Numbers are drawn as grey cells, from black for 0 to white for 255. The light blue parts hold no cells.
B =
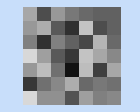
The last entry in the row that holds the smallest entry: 167
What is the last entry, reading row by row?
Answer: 136
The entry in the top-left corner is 167
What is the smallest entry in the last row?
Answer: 83
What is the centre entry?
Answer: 55
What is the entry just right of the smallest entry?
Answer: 189
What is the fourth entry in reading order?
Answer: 120
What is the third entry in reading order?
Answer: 152
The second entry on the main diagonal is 173
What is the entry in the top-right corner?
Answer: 97
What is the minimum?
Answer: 18
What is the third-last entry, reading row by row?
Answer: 159
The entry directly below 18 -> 173

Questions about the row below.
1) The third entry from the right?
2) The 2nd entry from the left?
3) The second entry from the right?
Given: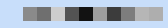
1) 125
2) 111
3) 182

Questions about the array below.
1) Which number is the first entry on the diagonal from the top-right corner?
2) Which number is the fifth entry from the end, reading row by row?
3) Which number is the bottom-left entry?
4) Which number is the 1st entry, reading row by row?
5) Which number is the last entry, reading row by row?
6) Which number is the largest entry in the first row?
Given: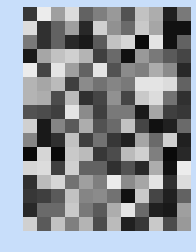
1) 121
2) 32
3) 208
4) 55
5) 153
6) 236

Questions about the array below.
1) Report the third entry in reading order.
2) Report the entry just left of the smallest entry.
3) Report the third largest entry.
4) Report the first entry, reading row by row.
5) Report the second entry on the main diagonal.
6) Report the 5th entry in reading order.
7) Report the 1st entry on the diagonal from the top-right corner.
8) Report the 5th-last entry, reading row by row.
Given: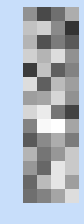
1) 111
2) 138
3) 235
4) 145
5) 208
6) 194
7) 173
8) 158

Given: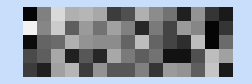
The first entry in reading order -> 5
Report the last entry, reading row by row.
26
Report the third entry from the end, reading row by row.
94
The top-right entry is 26
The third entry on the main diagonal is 107
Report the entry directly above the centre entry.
128
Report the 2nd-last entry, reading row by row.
197
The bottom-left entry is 60
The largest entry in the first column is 242
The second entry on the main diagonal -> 134
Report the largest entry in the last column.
161
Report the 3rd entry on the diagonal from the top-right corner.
189
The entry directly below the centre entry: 122
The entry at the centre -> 100
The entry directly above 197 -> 189

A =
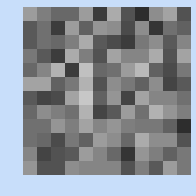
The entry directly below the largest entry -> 178
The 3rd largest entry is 185
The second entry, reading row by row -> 126
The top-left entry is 156
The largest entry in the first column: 163
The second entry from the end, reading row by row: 156
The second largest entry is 192
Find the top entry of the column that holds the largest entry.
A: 156
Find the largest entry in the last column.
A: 163
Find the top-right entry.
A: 82
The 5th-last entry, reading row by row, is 82
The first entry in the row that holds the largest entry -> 89
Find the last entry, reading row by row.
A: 120
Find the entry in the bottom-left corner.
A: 149
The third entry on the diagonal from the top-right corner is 141
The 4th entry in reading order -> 104
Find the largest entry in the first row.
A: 171
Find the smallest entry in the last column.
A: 45
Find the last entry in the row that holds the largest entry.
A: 112
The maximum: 199
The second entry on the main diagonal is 112
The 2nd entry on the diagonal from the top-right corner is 112

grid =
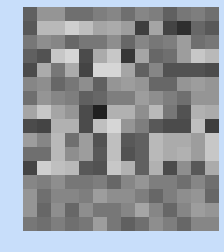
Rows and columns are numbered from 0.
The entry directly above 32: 103
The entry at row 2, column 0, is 119
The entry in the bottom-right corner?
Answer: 134
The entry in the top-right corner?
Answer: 111
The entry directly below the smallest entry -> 191
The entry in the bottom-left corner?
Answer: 119
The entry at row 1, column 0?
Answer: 88
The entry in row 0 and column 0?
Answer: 96
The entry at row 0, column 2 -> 149
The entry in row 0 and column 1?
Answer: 149
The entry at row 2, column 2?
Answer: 134
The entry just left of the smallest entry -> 75

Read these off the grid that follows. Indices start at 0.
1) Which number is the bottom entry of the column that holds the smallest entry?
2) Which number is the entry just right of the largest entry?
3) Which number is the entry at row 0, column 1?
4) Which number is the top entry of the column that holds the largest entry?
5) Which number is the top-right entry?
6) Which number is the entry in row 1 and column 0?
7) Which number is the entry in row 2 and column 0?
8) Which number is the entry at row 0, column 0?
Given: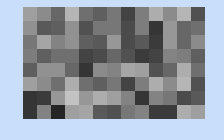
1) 37
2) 151
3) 139
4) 181
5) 81
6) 145
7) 119
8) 159

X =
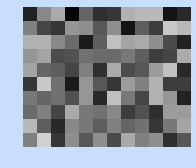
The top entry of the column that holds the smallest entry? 7
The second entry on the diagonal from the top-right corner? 200
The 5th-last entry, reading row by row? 170
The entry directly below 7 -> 150
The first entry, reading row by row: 34
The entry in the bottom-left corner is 128
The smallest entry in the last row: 47
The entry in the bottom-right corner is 87
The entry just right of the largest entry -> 54
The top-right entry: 41
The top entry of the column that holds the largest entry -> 136
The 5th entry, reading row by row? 101
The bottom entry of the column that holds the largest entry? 208
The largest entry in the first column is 185
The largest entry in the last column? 185
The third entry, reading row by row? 170
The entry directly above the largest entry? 94
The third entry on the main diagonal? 136

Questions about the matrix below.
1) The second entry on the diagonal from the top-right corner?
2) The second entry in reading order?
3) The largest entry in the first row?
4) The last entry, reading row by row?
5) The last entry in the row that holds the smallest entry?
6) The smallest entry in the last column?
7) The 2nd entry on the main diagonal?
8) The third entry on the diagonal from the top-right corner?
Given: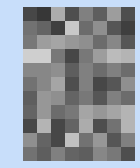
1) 86
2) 55
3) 172
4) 78
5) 78
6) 63
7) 100
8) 108
